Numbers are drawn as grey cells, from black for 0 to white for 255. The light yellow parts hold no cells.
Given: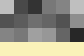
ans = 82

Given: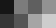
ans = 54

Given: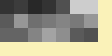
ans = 90

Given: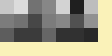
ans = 124

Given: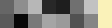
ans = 90

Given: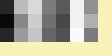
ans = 9

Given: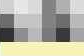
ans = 109

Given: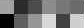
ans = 3

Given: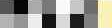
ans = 179

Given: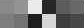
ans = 125
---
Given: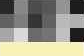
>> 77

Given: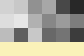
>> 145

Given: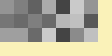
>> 97

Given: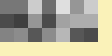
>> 204

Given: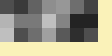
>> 98

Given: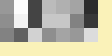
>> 68

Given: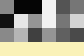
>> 5
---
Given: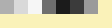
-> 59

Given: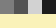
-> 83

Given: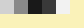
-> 57

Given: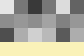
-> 78

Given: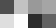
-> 78

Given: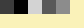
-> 60

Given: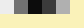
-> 59

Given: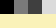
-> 63

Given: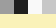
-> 157

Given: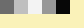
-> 108
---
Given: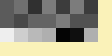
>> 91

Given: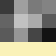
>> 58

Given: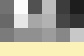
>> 114

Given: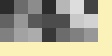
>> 44

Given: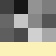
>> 64

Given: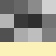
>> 92
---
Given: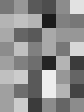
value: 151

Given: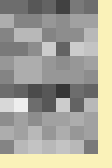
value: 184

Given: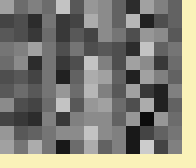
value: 88

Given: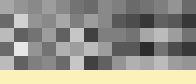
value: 115

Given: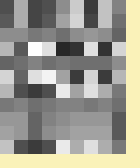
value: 100

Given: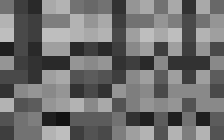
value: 159
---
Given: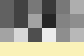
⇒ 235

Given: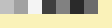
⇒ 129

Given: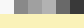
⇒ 178

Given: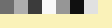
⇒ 150

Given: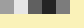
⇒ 96

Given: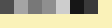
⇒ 205

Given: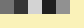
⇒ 211

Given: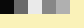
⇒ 234
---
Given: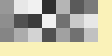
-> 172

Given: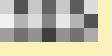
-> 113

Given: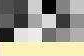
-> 226

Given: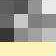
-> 138

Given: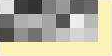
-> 144

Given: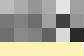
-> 138
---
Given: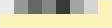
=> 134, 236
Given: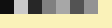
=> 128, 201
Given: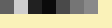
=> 10, 205
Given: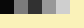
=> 49, 207
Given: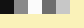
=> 251, 251
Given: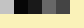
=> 25, 195
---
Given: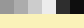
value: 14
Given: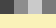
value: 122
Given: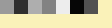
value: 81
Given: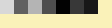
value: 24
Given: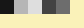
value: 109
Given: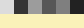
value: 34
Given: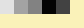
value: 66
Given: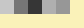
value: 151
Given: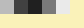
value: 234
